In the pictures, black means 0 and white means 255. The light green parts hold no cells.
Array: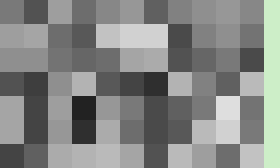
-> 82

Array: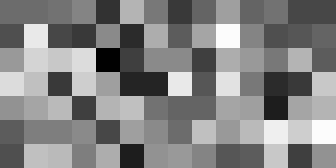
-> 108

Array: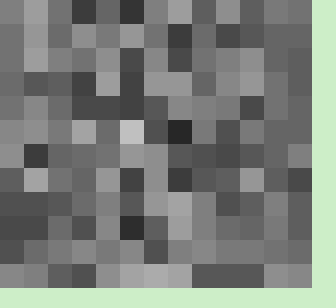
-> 157

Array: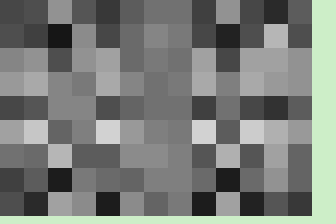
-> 78

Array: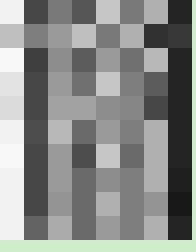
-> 71

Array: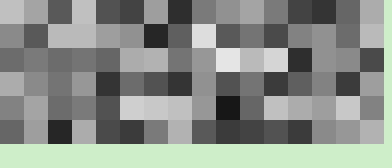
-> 164

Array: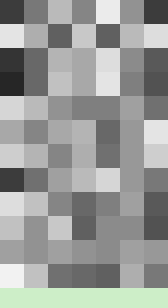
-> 120

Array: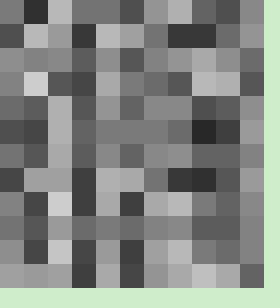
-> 48

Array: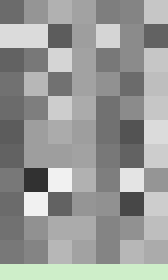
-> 150
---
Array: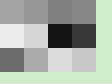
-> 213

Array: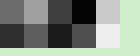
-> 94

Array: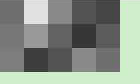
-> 153

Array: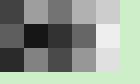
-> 22

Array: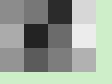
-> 35

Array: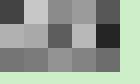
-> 169

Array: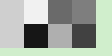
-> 22

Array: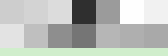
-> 190

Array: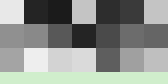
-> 137
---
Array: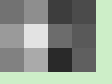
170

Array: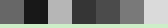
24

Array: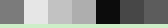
230

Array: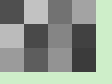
93

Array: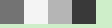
244

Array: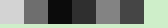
110

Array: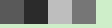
43

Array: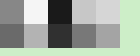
179
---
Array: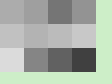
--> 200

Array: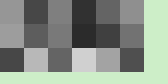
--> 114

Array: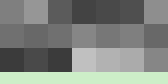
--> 104

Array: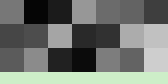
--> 193

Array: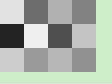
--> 197

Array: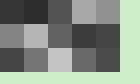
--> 68

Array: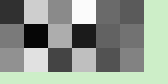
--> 114
